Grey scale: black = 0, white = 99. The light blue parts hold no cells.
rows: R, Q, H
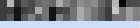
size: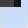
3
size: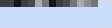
14
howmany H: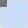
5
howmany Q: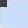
5
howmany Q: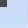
2

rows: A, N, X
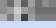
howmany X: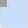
1
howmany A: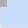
1
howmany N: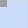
2
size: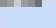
6

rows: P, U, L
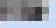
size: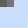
2
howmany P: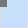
2
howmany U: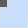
3
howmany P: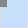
4
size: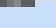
5

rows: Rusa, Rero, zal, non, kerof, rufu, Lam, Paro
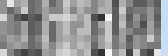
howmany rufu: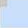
2
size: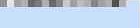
18
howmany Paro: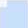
1
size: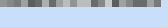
23

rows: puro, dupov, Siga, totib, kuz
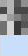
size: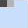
2
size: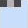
3
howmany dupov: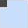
3
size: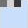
3

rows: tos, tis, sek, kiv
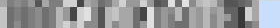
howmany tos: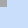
5
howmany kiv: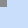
7
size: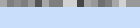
20
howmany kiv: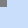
4
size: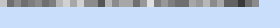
37
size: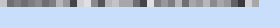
37

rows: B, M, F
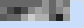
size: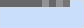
10
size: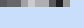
10
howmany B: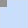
2
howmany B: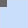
7
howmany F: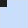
1

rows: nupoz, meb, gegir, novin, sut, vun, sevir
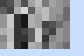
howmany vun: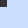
3
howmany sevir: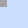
1

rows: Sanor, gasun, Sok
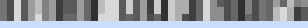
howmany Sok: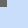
9
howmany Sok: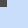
5

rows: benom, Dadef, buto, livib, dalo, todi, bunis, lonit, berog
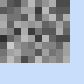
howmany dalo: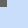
1
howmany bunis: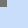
1
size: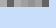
7
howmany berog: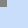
3
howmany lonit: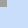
3
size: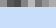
8
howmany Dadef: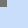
1

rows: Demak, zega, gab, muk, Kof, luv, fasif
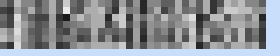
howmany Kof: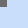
7
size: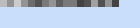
17
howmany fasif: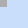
7
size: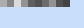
10
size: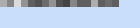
17
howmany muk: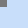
6

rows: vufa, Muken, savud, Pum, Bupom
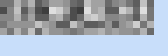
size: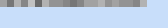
21
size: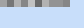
10
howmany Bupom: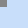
4
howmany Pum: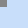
0

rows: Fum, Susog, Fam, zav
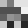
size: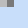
2
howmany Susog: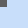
0
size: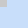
1
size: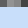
4
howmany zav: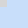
0

